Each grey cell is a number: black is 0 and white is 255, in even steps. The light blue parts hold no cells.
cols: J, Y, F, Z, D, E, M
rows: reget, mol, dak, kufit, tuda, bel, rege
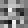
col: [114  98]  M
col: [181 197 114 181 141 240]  Z
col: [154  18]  F
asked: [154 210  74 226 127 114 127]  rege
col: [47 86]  Y

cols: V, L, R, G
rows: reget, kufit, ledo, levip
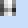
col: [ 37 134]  G
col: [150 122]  G
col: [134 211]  L
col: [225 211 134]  L

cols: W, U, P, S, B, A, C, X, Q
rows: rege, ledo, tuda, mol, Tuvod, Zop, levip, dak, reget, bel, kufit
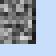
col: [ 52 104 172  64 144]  U
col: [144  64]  C
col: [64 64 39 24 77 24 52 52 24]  Q

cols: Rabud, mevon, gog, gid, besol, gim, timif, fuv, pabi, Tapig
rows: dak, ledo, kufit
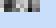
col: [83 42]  mevon
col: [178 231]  Rabud
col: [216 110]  besol
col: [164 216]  gim

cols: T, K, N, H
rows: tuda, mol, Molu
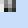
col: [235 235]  T
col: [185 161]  N

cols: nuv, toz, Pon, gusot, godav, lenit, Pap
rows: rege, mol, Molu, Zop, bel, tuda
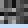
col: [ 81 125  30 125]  Pon
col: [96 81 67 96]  godav

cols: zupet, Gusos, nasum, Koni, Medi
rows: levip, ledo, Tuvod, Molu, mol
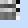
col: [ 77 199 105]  Gusos
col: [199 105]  Gusos
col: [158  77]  Koni
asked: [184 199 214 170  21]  Tuvod

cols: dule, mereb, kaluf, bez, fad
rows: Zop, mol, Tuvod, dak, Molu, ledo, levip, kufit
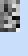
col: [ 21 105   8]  fad
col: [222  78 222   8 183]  bez
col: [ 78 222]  bez
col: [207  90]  kaluf
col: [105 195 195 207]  fad

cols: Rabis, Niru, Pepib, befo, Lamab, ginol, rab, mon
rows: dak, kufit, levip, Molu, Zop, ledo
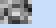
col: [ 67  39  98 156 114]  rab
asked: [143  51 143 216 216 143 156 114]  Molu
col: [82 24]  mon
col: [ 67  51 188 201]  Niru
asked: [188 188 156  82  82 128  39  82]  kufit

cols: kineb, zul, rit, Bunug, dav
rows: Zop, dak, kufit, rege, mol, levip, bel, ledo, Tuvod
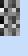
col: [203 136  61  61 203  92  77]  Bunug
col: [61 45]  kineb
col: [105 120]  dav
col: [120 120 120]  rit

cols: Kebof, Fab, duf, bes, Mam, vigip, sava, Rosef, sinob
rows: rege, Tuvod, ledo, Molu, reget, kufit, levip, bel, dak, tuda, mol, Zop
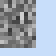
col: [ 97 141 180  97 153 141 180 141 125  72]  sinob
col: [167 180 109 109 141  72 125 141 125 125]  bes
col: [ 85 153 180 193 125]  Rosef
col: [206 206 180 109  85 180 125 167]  vigip

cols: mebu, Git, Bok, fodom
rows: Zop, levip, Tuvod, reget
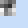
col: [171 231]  fodom
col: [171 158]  Bok
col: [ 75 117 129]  Git
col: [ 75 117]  Git
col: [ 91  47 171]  Bok
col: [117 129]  Git
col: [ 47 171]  Bok

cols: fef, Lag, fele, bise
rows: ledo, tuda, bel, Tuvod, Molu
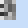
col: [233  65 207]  fef
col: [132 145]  bise
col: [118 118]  bise
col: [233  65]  fef
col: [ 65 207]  fef
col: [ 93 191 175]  fele

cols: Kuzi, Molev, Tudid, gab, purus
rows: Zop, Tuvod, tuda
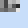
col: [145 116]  Kuzi
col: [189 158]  Tudid
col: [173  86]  gab
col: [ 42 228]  purus
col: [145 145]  Kuzi
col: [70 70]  Molev

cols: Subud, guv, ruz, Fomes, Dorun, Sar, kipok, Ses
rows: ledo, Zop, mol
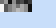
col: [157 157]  Fomes
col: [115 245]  Subud
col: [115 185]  Dorun
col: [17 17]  Ses
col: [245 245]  Subud

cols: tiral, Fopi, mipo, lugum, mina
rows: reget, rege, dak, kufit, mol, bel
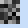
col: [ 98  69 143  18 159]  mipo
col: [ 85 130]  lugum

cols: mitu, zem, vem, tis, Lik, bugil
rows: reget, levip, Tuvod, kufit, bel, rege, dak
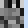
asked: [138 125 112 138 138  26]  kufit
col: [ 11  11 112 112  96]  vem
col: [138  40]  mitu

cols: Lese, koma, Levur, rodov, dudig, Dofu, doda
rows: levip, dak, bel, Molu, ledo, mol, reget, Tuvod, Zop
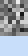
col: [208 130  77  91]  rodov
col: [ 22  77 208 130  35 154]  Dofu
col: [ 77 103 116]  dudig
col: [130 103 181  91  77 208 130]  rodov
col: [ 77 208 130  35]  Dofu
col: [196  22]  Dofu

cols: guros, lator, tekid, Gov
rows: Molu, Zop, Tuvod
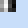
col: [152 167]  guros
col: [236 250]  lator
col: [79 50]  tekid
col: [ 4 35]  Gov

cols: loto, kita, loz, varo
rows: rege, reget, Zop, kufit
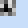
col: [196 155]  varo
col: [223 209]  loz
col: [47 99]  loz
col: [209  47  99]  loz
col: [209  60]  loto

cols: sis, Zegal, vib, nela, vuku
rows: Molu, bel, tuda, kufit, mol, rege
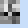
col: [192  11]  vuku
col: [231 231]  Zegal
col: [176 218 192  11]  vuku
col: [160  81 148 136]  sis

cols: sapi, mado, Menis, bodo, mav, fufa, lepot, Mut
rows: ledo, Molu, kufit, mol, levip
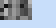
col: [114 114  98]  Mut
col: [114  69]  Menis

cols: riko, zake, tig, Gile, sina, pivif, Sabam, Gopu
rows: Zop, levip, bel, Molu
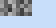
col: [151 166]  riko
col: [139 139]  Gopu
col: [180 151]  Gile
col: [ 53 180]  tig
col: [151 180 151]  Gile
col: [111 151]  riko

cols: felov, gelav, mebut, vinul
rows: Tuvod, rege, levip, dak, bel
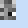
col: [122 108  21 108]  mebut
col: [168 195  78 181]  felov
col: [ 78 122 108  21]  mebut
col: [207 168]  vinul
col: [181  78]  felov
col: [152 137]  gelav
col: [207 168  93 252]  vinul

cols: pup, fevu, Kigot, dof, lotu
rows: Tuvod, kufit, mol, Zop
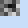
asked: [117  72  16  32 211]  kufit
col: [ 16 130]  Kigot
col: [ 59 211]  dof

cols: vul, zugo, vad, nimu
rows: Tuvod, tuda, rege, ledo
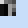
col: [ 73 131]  nimu
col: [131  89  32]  nimu

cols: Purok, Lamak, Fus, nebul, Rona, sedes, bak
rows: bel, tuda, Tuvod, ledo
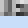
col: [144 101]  Lamak
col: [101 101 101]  Fus

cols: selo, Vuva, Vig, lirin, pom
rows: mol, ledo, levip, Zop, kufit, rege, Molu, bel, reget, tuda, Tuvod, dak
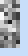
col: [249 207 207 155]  selo
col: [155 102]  selo

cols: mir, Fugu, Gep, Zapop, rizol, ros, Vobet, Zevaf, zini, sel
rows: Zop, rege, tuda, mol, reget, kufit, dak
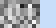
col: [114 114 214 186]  mir
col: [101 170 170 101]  Fugu
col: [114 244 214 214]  Zevaf
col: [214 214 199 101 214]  Zevaf
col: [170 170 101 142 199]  Fugu
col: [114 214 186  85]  mir
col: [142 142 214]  sel

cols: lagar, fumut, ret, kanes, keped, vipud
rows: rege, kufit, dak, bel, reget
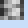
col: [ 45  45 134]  lagar
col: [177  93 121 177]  fumut
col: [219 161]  kanes

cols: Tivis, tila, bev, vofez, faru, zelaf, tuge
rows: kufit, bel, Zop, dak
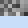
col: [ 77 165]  vofez
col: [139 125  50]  tuge
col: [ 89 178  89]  bev

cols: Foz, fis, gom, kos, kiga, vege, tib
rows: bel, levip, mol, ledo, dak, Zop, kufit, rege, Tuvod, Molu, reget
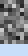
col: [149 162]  vege
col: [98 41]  gom
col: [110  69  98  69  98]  fis
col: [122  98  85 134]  kos
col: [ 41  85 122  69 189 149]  gom
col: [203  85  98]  kos

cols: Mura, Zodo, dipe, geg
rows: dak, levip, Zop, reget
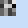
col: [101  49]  Mura
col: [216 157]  Zodo
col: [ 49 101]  Mura

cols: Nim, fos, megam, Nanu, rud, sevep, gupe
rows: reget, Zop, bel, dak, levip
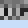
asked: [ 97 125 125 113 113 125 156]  reget
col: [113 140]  rud
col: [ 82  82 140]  Nanu
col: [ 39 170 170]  gupe
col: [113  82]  Nanu
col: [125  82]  fos

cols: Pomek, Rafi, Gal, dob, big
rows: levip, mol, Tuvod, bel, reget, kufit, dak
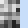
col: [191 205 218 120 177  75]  Rafi
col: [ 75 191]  big
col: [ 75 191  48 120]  big
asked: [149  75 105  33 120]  kufit
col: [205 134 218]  Pomek
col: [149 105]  Gal
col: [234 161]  Pomek

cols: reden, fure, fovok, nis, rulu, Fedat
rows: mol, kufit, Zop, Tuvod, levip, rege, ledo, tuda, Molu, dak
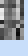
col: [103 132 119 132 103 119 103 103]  fure
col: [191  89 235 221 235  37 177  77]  reden
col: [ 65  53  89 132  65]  Fedat
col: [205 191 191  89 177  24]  rulu
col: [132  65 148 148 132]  Fedat
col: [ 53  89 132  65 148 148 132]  Fedat

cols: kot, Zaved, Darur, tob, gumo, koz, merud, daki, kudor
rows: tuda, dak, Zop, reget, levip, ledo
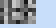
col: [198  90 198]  tob
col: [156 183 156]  Zaved

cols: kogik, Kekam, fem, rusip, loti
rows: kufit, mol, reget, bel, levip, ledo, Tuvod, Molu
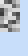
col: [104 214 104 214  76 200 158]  rusip
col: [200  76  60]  kogik
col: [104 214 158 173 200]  Kekam
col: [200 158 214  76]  loti
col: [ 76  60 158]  kogik
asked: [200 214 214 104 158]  mol

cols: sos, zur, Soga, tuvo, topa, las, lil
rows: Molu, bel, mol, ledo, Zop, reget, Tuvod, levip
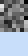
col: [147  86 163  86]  las
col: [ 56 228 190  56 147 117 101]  sos
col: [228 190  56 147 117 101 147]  sos
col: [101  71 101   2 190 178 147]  lil
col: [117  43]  Soga
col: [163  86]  las

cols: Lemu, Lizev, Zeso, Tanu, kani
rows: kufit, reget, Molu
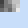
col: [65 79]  Lemu
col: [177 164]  Tanu

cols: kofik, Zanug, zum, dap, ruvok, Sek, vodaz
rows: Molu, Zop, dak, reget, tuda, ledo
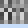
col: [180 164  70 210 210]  Sek
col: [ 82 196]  dap
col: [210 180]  Sek
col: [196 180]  dap
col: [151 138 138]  ruvok
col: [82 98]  zum

